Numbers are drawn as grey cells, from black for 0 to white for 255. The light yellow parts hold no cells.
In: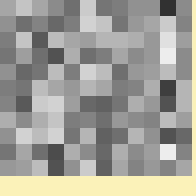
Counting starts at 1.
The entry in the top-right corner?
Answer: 139
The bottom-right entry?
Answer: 166
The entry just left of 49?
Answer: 145
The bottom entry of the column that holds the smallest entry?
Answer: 131
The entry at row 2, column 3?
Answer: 131
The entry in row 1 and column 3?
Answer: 166
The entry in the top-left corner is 166
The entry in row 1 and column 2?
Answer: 196
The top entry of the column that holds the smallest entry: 49
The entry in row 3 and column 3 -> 89
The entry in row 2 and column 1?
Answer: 145
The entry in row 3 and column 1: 125

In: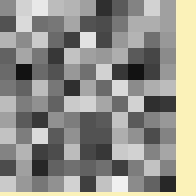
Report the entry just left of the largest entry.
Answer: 194
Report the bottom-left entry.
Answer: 202
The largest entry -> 240
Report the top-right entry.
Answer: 160
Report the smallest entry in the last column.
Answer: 39
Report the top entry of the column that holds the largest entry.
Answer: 90
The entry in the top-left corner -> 139
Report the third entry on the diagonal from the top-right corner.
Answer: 180
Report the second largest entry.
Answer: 232
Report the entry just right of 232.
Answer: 188
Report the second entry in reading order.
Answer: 210
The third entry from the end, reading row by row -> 139
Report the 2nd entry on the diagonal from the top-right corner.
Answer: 174
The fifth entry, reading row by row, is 180
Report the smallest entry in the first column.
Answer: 76
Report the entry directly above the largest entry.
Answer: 63
